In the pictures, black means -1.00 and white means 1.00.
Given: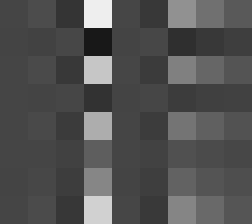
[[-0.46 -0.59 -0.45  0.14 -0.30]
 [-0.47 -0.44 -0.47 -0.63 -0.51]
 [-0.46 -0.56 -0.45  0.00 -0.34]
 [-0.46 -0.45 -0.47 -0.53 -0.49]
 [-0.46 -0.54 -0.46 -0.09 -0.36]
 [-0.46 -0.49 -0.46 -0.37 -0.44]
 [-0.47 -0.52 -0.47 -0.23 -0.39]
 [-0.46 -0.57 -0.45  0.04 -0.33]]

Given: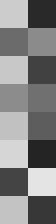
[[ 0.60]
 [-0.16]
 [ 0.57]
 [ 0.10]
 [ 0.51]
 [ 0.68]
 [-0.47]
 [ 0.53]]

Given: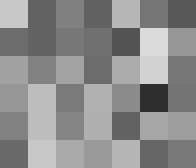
[[ 0.57  0.00  0.43 -0.31]
 [-0.15 -0.06 -0.35  0.18]
 [ 0.27  0.28  0.34 -0.07]
 [ 0.18 -0.04  0.09 -0.10]
 [ 0.02  0.04 -0.23  0.23]
 [-0.17  0.33  0.42 -0.05]]

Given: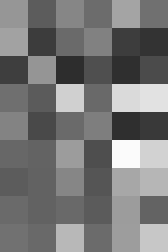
[[ 0.18  0.05  0.29]
 [ 0.27 -0.17 -0.52]
 [-0.51 -0.65 -0.63]
 [-0.13  0.63  0.71]
 [ 0.03 -0.17 -0.63]
 [-0.19  0.22  0.97]
 [-0.28  0.05  0.31]
 [-0.17 -0.18  0.22]
 [-0.11  0.44  0.23]]

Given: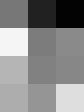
[[-0.07 -0.98]
 [ 0.92  0.08]
 [ 0.42  0.06]
 [ 0.36  0.74]]

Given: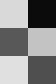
[[ 0.70]
 [-0.31]
 [ 0.76]]

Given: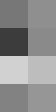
[[-0.07]
 [-0.53]
 [ 0.64]
 [ 0.02]]

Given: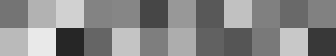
[[-0.09  0.64  0.05  0.19  0.51 -0.18]
 [ 0.46 -0.70  0.54  0.36 -0.33  0.57]]
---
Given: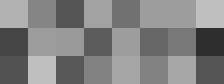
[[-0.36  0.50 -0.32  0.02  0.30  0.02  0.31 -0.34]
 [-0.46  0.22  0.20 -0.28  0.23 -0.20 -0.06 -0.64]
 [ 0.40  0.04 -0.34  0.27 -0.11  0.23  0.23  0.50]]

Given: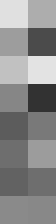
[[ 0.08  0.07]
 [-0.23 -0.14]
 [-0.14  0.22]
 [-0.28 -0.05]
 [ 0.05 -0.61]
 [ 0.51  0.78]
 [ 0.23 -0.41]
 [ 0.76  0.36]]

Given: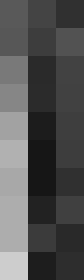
[[ 0.61 -0.77 -0.65]
 [ 0.36 -0.54 -0.68]
 [ 0.36 -0.73 -0.50]
 [ 0.32 -0.83 -0.62]
 [ 0.39 -0.83 -0.52]
 [ 0.27 -0.78 -0.51]
 [ 0.05 -0.66 -0.49]
 [-0.05 -0.67 -0.48]
 [-0.32 -0.52 -0.36]
 [-0.30 -0.47 -0.62]]

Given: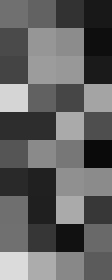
[[ 0.72  0.35  0.07 -0.29]
 [-0.12 -0.58 -0.87 -0.18]
 [-0.13 -0.76  0.33 -0.57]
 [-0.68 -0.75  0.13  0.09]
 [-0.33  0.08 -0.07 -0.92]
 [-0.65 -0.65  0.33 -0.39]
 [ 0.67 -0.24 -0.45  0.29]
 [-0.47  0.22  0.19 -0.80]
 [-0.42  0.18  0.10 -0.89]
 [-0.12 -0.23 -0.61 -0.81]]

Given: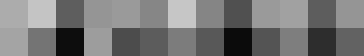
[[ 0.29 -0.09 -0.90  0.23 -0.40 -0.28 -0.03 -0.31 -0.91 -0.34 -0.01 -0.65
  -0.23]
 [ 0.35  0.54 -0.26  0.17  0.21  0.05  0.55  0.04 -0.37  0.21  0.26 -0.27
   0.17]]

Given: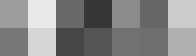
[[-0.07  0.68 -0.45 -0.33 -0.11 -0.13  0.38]
 [ 0.23  0.83 -0.18 -0.58  0.10 -0.19  0.59]]

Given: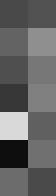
[[-0.15 -0.42]
 [-0.89 -0.12]
 [ 0.70 -0.25]
 [-0.57  0.00]
 [-0.38 -0.07]
 [-0.22  0.12]
 [-0.43 -0.36]]

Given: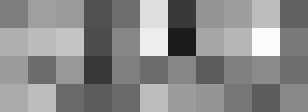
[[ 0.33  0.48 -0.17 -0.28 -0.18  0.48  0.22  0.17 -0.07 -0.27  0.07]
 [ 0.22 -0.15  0.19 -0.56  0.00 -0.16  0.05 -0.28  0.00  0.09 -0.14]
 [ 0.37  0.47  0.54 -0.40  0.05  0.86 -0.78  0.30  0.43  0.97 -0.04]
 [-0.02  0.25  0.21 -0.37 -0.14  0.74 -0.55  0.16  0.24  0.48 -0.24]]
